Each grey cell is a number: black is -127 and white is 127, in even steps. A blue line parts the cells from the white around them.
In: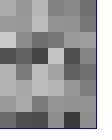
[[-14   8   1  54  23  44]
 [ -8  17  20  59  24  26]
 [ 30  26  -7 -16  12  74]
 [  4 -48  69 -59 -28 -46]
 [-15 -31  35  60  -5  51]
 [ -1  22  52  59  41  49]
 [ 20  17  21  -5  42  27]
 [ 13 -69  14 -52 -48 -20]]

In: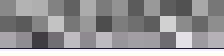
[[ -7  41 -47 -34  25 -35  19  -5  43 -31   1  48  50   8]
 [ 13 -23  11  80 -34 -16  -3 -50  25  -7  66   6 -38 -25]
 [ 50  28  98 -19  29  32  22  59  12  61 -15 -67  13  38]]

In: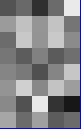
[[ 106  -20  -79  -22  -44]
 [ -10   67   21   65   27]
 [  11   73   20   72  -19]
 [ -16  -36    1  -35   -9]
 [  70    5  -47   -6    5]
 [  29   67    8   80   20]
 [-104  -76  104  -46    9]
 [ -20  -35   32  -20   38]]

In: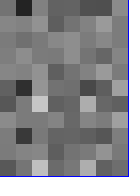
[[ 11 -48 -47 -28 -29   1 -92 -12]
 [ -3  26   2 -12 -33  18   2   6]
 [ -3   8  -3  14   8  -5 -15  -4]
 [  5 -25 -11  14  -5  -4  13  -1]
 [ -4  26   2 -12 -32  18   2   6]
 [ 32 -33 -54 -16 -13  21 -80 -30]
 [-31 -24  45 -25 -31  70  -4 -40]
 [ 32  -3   5 -23   4  -4  -4  11]
 [ -1 -41 -32 -26 -27  -6 -70  -3]
 [ -6  19  -5 -12 -33   7   4  -4]
 [-17 -30  46  -7 -20  63 -10 -39]]

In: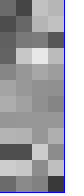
[[ 54  65 -58 -20]
 [ 65  53 -24 -50]
 [-41  -3  -6 -31]
 [ 59 104  71 -28]
 [ 29  39  23   6]
 [ 16  17  24  36]
 [  5  16  33  45]
 [ 23  23  23  22]
 [ 47  23  50  52]
 [ 12  76 -49 -49]
 [ 63  13  71  77]
 [-70   1  10 -20]]

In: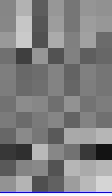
[[  17   21   -9   23  -34   50    6]
 [  23   29   -9   29  -41   70    7]
 [ -20   33    0   43  -46   74   25]
 [ -24  -33    1  -45   22  -64  -15]
 [ -10    0  -28    3  -18  -23   -1]
 [ -10   -1  -25    3  -16  -21   -2]
 [  -2  -12   18  -16    7   12  -13]
 [ -15    3  -28    6   -5  -20   -4]
 [  54   39   41  -38   -8   10  -24]
 [-108  -71  -13    7   57  -80  -72]
 [  54   42   54  -44    9    4  -38]
 [  85   57   29  -30  -48   52   19]]

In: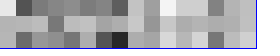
[[ 63  52   2  79  79 116  31  67 -33   4  -3  13   6  -4 -44 104]
 [ 64  48  45  52  45  71  22  72  46  36  65  60  -7  60  54  52]
 [ 80  60  -8  84  55  88  37  45 -88 -43  46  -9  15  23 -20  54]]

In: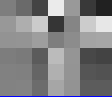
[[-94 -70  25 107 -59 -21  -1]
 [103  76   5 -74  75  46  24]
 [ 38  36  12  -1  30  20  19]
 [-60 -55  21  59 -36  -5  -2]
 [-45 -42  20  48 -26   0   1]
 [-35 -35  19  38 -19   3   2]]
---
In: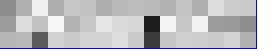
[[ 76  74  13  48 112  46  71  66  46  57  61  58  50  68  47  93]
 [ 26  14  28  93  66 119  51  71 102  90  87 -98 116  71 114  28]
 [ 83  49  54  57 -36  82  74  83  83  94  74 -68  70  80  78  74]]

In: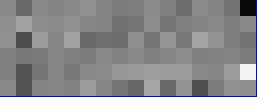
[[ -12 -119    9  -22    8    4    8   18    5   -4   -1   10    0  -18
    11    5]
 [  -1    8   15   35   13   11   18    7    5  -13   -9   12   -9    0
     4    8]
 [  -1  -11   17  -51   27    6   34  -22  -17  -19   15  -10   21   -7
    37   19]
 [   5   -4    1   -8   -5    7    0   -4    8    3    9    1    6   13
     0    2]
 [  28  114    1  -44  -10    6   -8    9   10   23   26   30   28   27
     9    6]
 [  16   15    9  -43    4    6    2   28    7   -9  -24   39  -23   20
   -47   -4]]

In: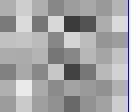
[[ 25  52  47  78  46   7  29  40]
 [ 45  90  -5  91  -9  88 -68 -44]
 [ 21  29  65  68  59   7  85  60]
 [ 37  66  44  43  52  -9   7  55]
 [ 57  82   1  41   8  71 -61  -8]
 [ 17  49  48 106  42  11  35  26]
 [ 34  77  28  74  31  17 -22  18]]

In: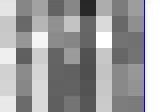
[[ -3  29 101   6  34 -28   7 -87  45]
 [-23  15  71 -22  54  17  67 -24  90]
 [-12 -14  73  22 117  11   6 -26 127]
 [-25 -12 111 -32  77 -27  27 -46  71]
 [  9  23  81  10  85 -28 -30 -48  68]
 [  9  19  84   7  90 -29 -29 -43  71]
 [ -2  -4 105 -20  90 -32 -11 -40  75]]

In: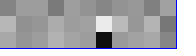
[[   0   33    4   29   29   -5   30   19    6   19   24]
 [  52   -8   55   17   22   44   29   33  107   58   23]
 [  40    6   40   21   29   50   36   29 -113   26   34]]

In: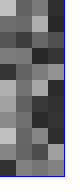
[[ -5 -80  65 -29]
 [ 46 -87 -17 -21]
 [-24 -47 -42 -67]
 [-87 -74  -3  -6]
 [ -2  19 -74 -28]
 [ 39 -85  48 -12]
 [-70 -78  34 -31]
 [-84 -76  10 -15]
 [  6 -81  64 -25]
 [-50  31   4 -26]
 [-10   2 -77   1]]

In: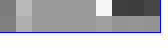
[[-67 -58  -4  57  26  26  26  26 118 -64]
 [ 21  19   0  47  26  26  26  26  32  20]]
